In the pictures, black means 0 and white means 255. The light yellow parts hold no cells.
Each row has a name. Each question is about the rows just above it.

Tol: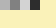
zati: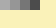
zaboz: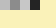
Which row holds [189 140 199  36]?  zaboz
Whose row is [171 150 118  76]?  zati
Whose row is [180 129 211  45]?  Tol

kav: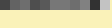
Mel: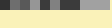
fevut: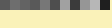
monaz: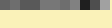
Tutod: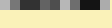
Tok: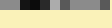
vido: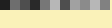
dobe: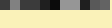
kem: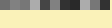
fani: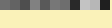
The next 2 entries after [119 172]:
[ 69 129]
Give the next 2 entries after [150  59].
[129  59]
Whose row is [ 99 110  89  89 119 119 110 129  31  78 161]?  monaz
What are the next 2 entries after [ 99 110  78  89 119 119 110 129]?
[ 50 195]
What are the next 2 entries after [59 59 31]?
[ 11 150]
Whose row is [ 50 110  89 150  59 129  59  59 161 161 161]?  Mel

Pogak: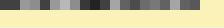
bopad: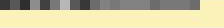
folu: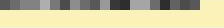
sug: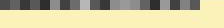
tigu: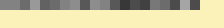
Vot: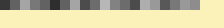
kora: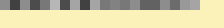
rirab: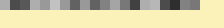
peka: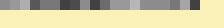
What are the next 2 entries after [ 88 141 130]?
[88 56]
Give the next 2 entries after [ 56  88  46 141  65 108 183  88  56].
[141 153]
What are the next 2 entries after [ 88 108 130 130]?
[174 120]
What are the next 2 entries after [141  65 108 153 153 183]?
[141 141]
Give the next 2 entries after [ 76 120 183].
[ 76 165]
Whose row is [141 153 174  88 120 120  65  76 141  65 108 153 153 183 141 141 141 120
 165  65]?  peka

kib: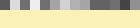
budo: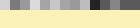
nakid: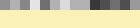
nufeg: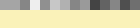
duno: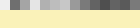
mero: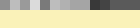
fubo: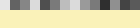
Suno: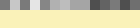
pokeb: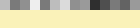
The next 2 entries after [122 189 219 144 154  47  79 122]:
[ 99 154]
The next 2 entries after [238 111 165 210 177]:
[165  99]
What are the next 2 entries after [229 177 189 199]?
[154 122]
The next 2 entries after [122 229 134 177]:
[189 165]
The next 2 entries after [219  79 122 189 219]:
[154 122]

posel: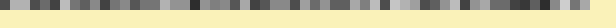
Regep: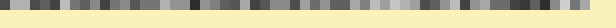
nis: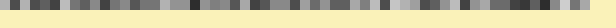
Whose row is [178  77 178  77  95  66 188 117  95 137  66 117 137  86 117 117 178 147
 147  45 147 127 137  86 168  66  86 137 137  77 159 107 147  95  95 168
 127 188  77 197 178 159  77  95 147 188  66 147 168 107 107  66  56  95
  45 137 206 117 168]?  nis
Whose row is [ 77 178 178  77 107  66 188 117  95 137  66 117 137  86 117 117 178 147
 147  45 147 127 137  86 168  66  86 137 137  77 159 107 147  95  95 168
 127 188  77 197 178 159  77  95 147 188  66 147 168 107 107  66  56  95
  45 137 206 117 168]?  posel
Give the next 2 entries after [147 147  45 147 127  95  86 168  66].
[ 86 137]

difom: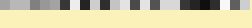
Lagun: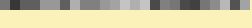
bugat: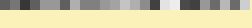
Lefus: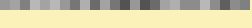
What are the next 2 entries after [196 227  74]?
[227  83]
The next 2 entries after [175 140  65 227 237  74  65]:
[152 107]
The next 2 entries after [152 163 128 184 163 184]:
[152 118]
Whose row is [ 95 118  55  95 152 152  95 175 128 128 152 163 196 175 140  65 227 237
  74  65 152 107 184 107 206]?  bugat
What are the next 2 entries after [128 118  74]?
[ 65 118]

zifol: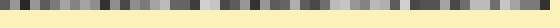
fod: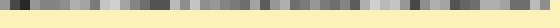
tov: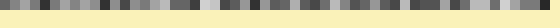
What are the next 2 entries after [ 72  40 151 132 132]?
[142 175]
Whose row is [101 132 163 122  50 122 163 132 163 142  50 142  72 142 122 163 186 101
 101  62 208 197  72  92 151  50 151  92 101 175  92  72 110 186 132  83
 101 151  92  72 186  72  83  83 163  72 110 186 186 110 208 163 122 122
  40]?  tov
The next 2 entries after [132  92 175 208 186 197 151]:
[ 72 142]
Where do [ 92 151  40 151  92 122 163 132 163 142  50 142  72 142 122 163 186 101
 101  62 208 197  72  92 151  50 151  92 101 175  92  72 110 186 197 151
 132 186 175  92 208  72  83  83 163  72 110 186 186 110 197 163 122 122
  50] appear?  zifol
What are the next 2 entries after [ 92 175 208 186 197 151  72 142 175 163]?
[ 83 101]
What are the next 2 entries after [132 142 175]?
[163 122]

